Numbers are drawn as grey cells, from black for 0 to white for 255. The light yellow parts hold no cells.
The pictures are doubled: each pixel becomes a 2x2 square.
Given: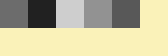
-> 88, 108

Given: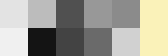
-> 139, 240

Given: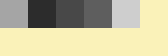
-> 206, 165

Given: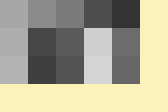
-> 51, 180

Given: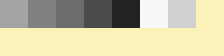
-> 208, 164

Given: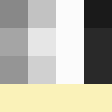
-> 26, 149

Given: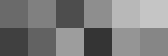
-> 197, 64

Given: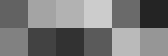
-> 36, 129
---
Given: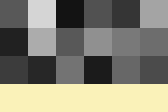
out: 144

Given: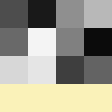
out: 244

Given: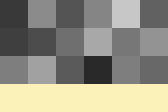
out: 168

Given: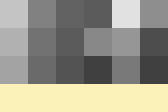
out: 136

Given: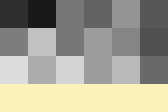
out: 156

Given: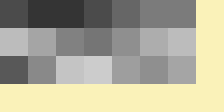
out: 143
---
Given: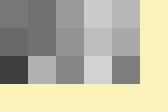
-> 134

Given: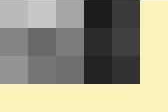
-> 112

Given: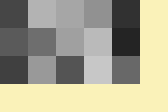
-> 84

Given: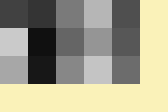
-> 135

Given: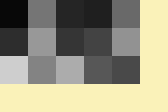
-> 172

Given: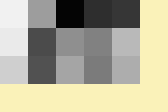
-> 165

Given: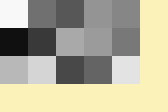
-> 72

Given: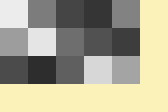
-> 95

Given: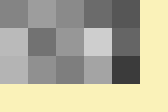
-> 126
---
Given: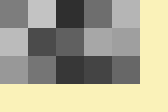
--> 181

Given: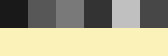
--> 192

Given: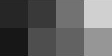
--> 23

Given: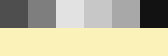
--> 168

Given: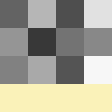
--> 149

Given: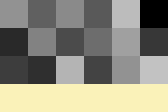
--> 188
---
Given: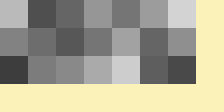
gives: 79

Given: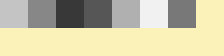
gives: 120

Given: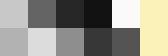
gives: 55

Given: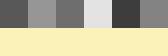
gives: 110

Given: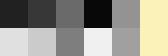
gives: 55

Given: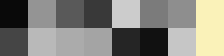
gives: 37

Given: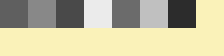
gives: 95

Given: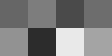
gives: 102

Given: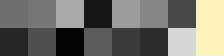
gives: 38

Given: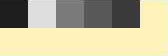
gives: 89
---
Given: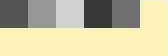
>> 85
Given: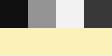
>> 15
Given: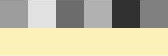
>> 157
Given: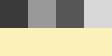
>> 58
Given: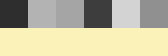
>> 46
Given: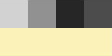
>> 210
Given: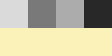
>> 218
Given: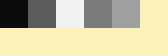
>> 11
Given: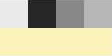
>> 234
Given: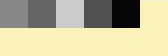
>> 135
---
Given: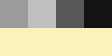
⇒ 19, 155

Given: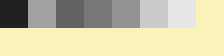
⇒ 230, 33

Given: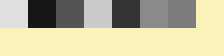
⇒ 124, 223

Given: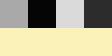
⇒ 44, 169

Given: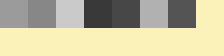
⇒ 84, 155

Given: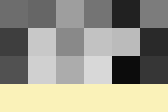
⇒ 124, 81

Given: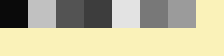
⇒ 155, 10
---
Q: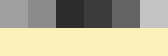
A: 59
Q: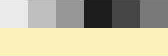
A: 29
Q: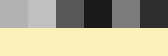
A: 26
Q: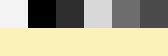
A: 216
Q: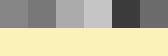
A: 197
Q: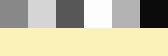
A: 253
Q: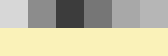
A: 118
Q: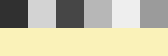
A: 183
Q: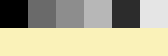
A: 183
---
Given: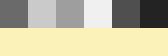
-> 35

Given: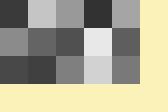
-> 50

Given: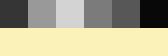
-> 8

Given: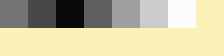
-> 9

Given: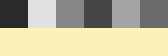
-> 42

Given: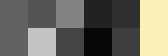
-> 8

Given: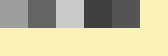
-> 64

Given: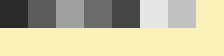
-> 42
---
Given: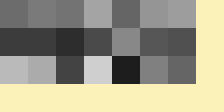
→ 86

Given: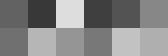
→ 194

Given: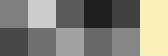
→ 104

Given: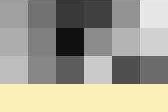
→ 180

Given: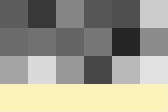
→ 37

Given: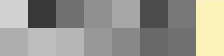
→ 105
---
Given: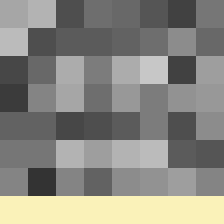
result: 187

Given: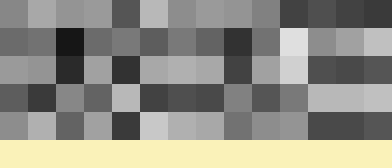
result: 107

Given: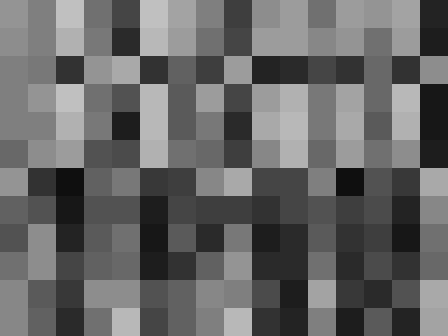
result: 141

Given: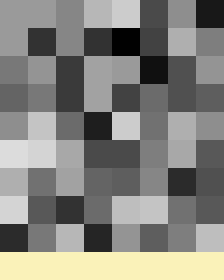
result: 154

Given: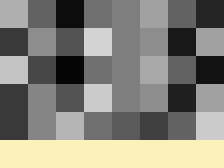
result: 57
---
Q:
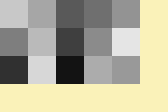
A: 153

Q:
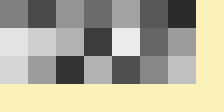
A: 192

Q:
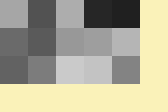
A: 131

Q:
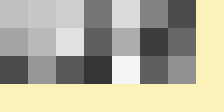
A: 145

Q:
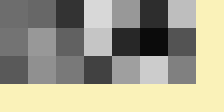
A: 128

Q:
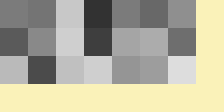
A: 221

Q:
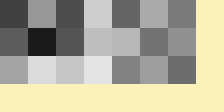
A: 109

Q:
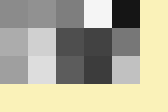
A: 193

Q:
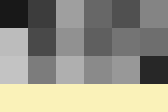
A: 39
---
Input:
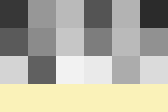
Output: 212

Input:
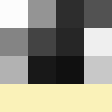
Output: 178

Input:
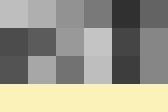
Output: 83

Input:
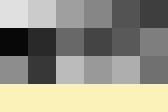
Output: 141

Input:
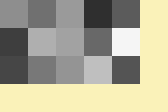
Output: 70

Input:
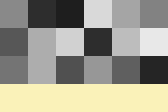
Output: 116

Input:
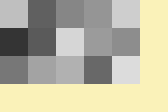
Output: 119
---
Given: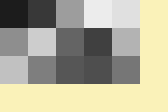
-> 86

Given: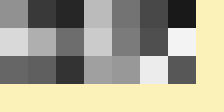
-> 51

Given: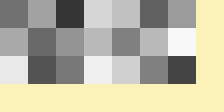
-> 120

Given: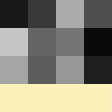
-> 151

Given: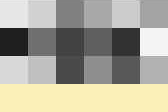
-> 74

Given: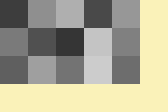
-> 115

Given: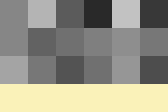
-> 83

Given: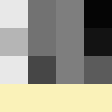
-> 126

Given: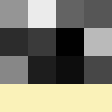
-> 13

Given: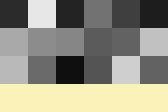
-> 15
